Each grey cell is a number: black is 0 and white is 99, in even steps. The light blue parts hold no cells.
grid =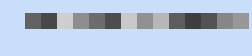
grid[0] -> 38
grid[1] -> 28
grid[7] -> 56
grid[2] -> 80

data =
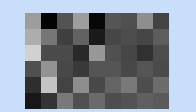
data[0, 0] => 61
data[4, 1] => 76
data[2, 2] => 29
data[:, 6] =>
[31, 30, 27, 28, 47, 32]
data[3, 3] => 22
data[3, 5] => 33
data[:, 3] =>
[61, 38, 16, 22, 55, 31]
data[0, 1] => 1
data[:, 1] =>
[1, 46, 29, 57, 76, 20]
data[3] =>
[31, 57, 28, 22, 33, 33, 28, 33, 29]
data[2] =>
[81, 29, 29, 16, 59, 31, 27, 19, 30]
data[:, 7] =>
[55, 27, 19, 33, 30, 37]
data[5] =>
[9, 20, 47, 31, 41, 30, 32, 37, 35]
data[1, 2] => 25

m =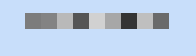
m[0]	48
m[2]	72
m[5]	65

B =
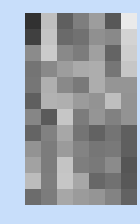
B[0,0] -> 19
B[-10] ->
[54, 79, 53, 48, 62, 39, 80]
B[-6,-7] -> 52
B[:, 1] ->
[74, 76, 79, 53, 68, 69, 35, 50, 48, 48, 49, 48]
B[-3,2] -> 76
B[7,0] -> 39
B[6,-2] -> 50
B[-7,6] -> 57
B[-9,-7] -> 45
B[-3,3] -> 49
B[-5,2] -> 65
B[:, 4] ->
[61, 56, 62, 67, 67, 57, 58, 38, 46, 47, 40, 58]
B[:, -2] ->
[34, 53, 39, 46, 58, 74, 50, 45, 47, 54, 44, 51]
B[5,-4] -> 60
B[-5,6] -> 37
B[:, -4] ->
[49, 44, 48, 66, 47, 60, 48, 45, 51, 49, 65, 60]
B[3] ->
[45, 53, 61, 66, 67, 46, 77]

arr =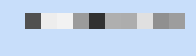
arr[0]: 31
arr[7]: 87
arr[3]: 60
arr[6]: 67

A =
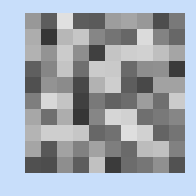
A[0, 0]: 59
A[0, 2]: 87
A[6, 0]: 65
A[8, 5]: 49
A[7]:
[70, 80, 80, 77, 40, 44, 86, 81, 39, 45]
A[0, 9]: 47
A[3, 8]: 56
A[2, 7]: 81
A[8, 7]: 73
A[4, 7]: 28
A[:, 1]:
[36, 21, 57, 52, 57, 84, 43, 80, 34, 30]
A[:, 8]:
[30, 51, 74, 56, 63, 43, 47, 39, 75, 56]
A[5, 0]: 49
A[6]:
[65, 43, 67, 21, 52, 83, 81, 43, 47, 52]
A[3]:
[37, 52, 76, 43, 79, 78, 41, 55, 56, 23]
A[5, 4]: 47
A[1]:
[67, 21, 71, 77, 52, 45, 40, 85, 51, 40]
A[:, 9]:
[47, 40, 64, 23, 63, 79, 52, 45, 50, 32]
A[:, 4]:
[35, 52, 25, 79, 69, 47, 52, 40, 63, 75]

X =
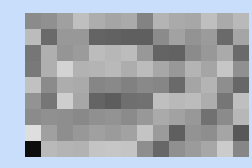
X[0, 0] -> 54
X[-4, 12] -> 46
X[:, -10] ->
[67, 39, 73, 70, 52, 39, 56, 62, 76]
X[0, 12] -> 66
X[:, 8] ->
[70, 54, 39, 65, 52, 74, 66, 60, 40]
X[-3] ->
[54, 56, 55, 53, 56, 57, 54, 59, 66, 63, 59, 44, 54, 71]
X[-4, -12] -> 80
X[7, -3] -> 55
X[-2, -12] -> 55
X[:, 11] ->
[74, 60, 59, 64, 70, 67, 44, 55, 65]
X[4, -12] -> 67
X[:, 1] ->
[56, 41, 68, 68, 54, 46, 56, 62, 72]
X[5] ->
[57, 46, 80, 65, 39, 36, 43, 44, 74, 72, 73, 67, 46, 74]
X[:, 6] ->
[66, 37, 73, 67, 50, 43, 54, 63, 76]
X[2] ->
[46, 68, 58, 60, 73, 71, 73, 59, 39, 38, 54, 59, 66, 41]
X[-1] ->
[5, 72, 70, 69, 76, 77, 76, 55, 40, 56, 60, 65, 79, 52]
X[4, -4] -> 64
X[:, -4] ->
[65, 57, 54, 70, 64, 73, 59, 57, 60]
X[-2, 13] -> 34
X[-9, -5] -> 66
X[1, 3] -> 59
